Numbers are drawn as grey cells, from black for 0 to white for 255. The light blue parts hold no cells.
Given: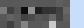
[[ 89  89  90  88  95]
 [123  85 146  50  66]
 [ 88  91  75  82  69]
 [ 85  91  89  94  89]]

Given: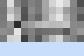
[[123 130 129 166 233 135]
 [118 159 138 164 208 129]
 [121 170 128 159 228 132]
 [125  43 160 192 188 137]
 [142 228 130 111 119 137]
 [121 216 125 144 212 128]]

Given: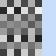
[[189 192 174]
 [ 41  35  85]
 [171 178 148]
 [119 130  92]
 [156 142 188]
 [212 219 183]
 [118 124 115]
 [ 63  58  92]]

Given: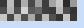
[[ 56  59  73  61 199 153]
 [ 78  78  90  62 185  52]
 [198 187 169 187  53  57]]

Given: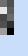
[[111]
 [230]
 [ 70]
 [ 81]
 [157]]

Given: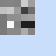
[[131 130 158]
 [193 155 110]
 [120 143 163]
 [120 128  31]
 [122 136 131]]

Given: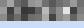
[[134 105 147 112 110 153]
 [156 135  61 185 141  65]
 [138 109 109 171 138 100]]

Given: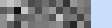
[[180 175  76 110 121 150 119]
 [ 90  15 128 130  71  74 108]
 [146  95 106 117 198 120 128]
 [142  56 116 122 143  38  81]]
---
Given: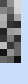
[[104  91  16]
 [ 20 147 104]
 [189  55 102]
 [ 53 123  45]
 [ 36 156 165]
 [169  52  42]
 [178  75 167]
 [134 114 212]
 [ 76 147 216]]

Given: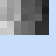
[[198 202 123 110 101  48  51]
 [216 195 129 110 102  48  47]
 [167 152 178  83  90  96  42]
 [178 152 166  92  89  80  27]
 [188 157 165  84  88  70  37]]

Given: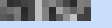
[[ 89  80 119  46  73 192 131  50  93 146 193  68  64]
 [ 99 111 124  40  73 192 129  43 165 125  98 123  63]
 [121  48  54  66  73 192 119 134 103  70  44 126 121]]

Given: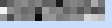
[[147  77 136 119 127  10 147 151 123 131 145 142 215 202 190]
 [243 143 128 106 118  60 160 130 136 101 120  86 113  75  91]
 [ 77 102 130 139 118 131  97 102  27 121 133 125 104 169 119]]

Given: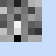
[[164 169   7 135 169 169]
 [193 132 216 137  72  50]
 [ 82 126 244 130  93 105]
 [ 98 137  66 127 160 141]
 [195 115 142 116  68 146]
 [ 87 104  33 101 176 185]]

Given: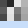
[[ 72 224 106 163]
 [ 93 229 121 169]
 [ 74  39 230 180]]

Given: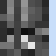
[[ 57  75  94  43  34  82  89]
 [117 118  64 134 230  82  76]
 [ 44 151  64 220  79  69  37]
 [ 45  30  64  15  24 112 133]
 [ 48  96  65 104  78  52  52]
 [ 94 118  61 148  86  82  43]
 [ 48 138  64 136  95  82  52]
 [ 48 130  70 149  79  71  39]]

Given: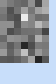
[[ 90  86  96 116 164  36  86]
 [154 100 133 192  94 152 126]
 [127  92 116  39  78 123 120]
 [105 146 141 133  98 174 134]
 [142  78  95 112 114 119  69]
 [144 145  84 141 133 185 151]
 [114  89  77 235 134 109 114]
 [124  81 115 162 119 160 175]
 [142 122 109 102 144  72 165]]
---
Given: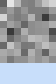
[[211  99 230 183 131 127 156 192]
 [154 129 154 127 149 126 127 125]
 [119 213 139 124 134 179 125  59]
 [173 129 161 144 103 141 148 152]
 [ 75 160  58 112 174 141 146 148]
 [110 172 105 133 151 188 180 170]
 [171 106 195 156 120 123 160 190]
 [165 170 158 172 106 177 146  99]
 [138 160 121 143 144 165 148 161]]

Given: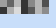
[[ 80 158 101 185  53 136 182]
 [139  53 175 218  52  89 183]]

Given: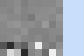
[[145 131 135 140 127 136 134 136 136]
 [135 136 132 142 132 137 139 140 143]
 [148 142 136 137 131 121 141 141 137]
 [142 137 145 149 139 141 134 154 126]
 [138 136 137 136 146 130 130 131 137]
 [126 133 138 147 134 131 137 128 135]
 [142  85  45 115  96 142 237 133 122]
 [155 130 217 187  39 133 145 109 239]]

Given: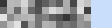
[[194  54 185 181 213 152  75  94 122  92 173  72 213]
 [ 65 106 180 107 194 104  81 173 218 198 172 123 223]
 [188 227 139 173 180 185 115 129  95  81  55  90 149]
 [140 148 193 225  83 165 114 179 172 107 123 108 151]]

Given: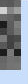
[[104  92  89]
 [159 208 134]
 [ 88 106  99]
 [126  28  93]
 [116  63  91]
 [ 74 124  68]
 [ 98  88  65]
 [ 31  29 121]
 [111 102 114]
 [117 107 115]]

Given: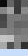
[[ 95  10 101  58]
 [138 134 163  57]
 [113  70 121 121]
 [105  76 121 101]
 [123 131 126 115]
 [129 197 192 134]
 [ 48 169  79 129]]

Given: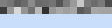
[[ 76 127 118  94 107 139 105 109 116  85 122 154 200 122 108 122]
 [162  61 151 216 148 113 185  49 151 167 159 165  90 105 167 163]]
